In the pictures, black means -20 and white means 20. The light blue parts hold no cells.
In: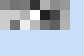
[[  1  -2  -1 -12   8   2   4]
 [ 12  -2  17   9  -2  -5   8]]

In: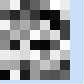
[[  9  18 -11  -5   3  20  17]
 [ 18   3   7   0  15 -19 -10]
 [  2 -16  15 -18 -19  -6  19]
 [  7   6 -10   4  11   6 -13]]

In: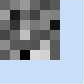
[[ -4   0   4  -4  -9  -6]
 [ -3 -12   4  -1   1 -17]
 [  2  -6  -6  -7   9  -6]]

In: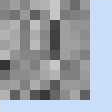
[[  2   5   1   7   8  11   2  -3   4]
 [  6   8  -1  10   3  -9   5   3   3]
 [  5   7   0   9   2 -10   5   5   3]
 [-12   0   3   0   7  11  -2   0   5]
 [  4   5   0   7   2  -6   4   4   3]]

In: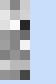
[[ 11   1  12]
 [ 15  19 -14]
 [  5   1  18]
 [ 13   9   9]]

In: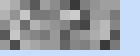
[[ 10   7   0  -6   5   2  -3 -11   0   3   5   5]
 [  2   9  -3   8   5   3   1  -6  -9   6   9   1]
 [  4  -8   8   6   4   4  -4   1   0   4 -11  -1]]
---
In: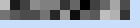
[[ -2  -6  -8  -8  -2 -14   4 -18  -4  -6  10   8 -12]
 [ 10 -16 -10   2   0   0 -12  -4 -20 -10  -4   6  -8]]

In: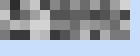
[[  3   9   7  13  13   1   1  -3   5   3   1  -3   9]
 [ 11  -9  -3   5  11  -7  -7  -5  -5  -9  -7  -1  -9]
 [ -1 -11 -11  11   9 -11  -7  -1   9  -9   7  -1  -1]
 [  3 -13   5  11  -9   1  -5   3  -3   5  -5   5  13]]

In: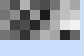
[[ -2   2 -12   4 -16   6  10  12]
 [ -2  -4 -12   0   8   6 -14  -4]
 [  0  -8   8  -6  -8  -2  10   6]
 [  4 -10  -8 -14   0   8  16  18]]

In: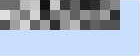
[[ 15   7  -1  13 -13  -1   3  -5   3  -1   5 -13]
 [ -7   5  13  -5   5 -13   3   9  -9  -5  -7  -7]
 [ -3  -3   9  11 -17  11 -11  -5 -15 -13  -3   1]]

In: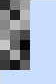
[[  1   9   5]
 [ -9   7 -13]
 [-13  -1   5]
 [  3  -3  -9]
 [ 11  -5 -19]
 [  3 -15   9]
 [-11 -17  -5]]

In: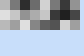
[[ 15  11   3   7  11 -11 -15  -9]
 [  9   5  15   1  -5  -7  13   5]
 [  9  -1 -13  -3  13  -1 -11   3]]
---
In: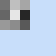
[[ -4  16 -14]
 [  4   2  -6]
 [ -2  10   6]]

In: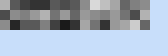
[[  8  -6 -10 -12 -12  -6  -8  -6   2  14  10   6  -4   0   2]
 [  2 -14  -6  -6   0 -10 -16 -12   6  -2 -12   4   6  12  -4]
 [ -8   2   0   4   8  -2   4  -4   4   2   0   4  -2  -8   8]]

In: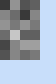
[[  1  -3 -11   1]
 [-11   3  -7  -5]
 [ -3  11  -5  -5]
 [ -7   1  -3  -1]
 [  3  -1   3  -1]
 [ -9   1   5   5]]

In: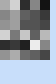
[[-13 -11 -15  17   1]
 [  7  13 -13   1 -17]
 [  3   5  -7  -7  -9]
 [  1   5  -5  -7 -11]
 [  3   7  -3  -5  -9]
 [ 13  -1  11  -5   9]]

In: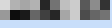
[[  4 -18 -16  -4 -10 -14   6  12  -8  -4  -2]
 [ 14   8   6   8 -14  -2  10  12  -6   2 -12]]

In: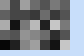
[[ -5  -9  -9 -11  -3 -11  -7]
 [  7 -17  -1   9 -15  11  -1]
 [-19 -15   1   5 -11 -17  11]
 [ -5  -7   3   1  -3 -13  -7]
 [  3  -9   5  -3  -7  -1  -5]]

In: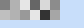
[[ 10   8   4  16 -12   6]
 [  0   8  16  -4  14   2]]
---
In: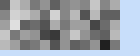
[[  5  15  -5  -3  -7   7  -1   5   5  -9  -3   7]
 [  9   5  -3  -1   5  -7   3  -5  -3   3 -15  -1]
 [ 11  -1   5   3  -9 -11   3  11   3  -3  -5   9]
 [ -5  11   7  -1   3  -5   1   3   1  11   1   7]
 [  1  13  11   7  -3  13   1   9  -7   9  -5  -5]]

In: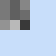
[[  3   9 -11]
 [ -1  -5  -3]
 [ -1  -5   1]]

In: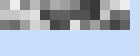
[[  7  17   1   9   1   7   5   1  -9 -11   7  13  17]
 [ -1  -3   5  13   9  -9  -7  15  -1   5  -3  -9  -5]
 [ 11  11  13  15  -9  -5  -5  -7  -7 -11  11  -3  -1]]

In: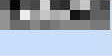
[[ -7 -19  -7  -9  13 -11 -13   5  11  -5  -9]
 [  3  -3  -3   1  -3  -1   1   1   1  -1  -1]
 [  3  -9  17   5  11   7   9 -17 -13  -5  -5]]

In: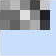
[[  5   9   1  -9  11]
 [ -1  -5   3   7 -11]
 [ -3  -3  15   1 -15]]

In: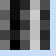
[[  0 -18 -14   8  -8]
 [ -2 -20 -12  10 -10]
 [ -2 -20  -8  12 -12]
 [ -6 -18  -6  12 -14]
 [-10 -16  -4  10 -14]]

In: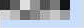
[[ 13   9  -3   1   7  11   5]
 [-13  -5  15   3  -7  -1 -17]]
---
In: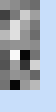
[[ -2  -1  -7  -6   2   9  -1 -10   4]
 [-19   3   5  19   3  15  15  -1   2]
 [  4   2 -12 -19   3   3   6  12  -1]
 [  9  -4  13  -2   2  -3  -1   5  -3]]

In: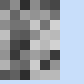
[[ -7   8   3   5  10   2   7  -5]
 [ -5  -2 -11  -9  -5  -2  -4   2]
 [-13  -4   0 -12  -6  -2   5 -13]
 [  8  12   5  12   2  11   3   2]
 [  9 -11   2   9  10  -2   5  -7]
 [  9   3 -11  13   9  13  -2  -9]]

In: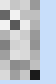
[[ 14  11   5   0   8  18  -4  16]
 [  5   2  15  13  15  -6  18  11]
 [ 11   3  14  14  12  17  10  13]
 [-16  10   8   3   4   8  10   4]]

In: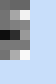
[[ -2  -1 -18  -2  -2  -3]
 [  7  -1 -13   0   6  -4]
 [ 19  -1   4   1  18  -4]]

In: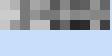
[[ 11  12  11]
 [  4  12   8]
 [ -1  -1  -1]
 [ 10   3   6]
 [ 10  -1   4]
 [-10  -1  -6]
 [ -4   5   1]
 [-14   1  -6]
 [-13   2  -5]
 [  5   1   3]
 [-10   1  -4]]

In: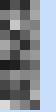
[[ 14 -12  -9  -2 -16   0   6  -4 -12   0 -15]
 [  5  -8  -4   3 -15 -10  -2 -12  11   4  -7]
 [  0  -9 -11   1  -8   1 -13  -5   1  -5 -13]
 [ -7   8   3   2  -3   4  -1   4   0   6   4]]
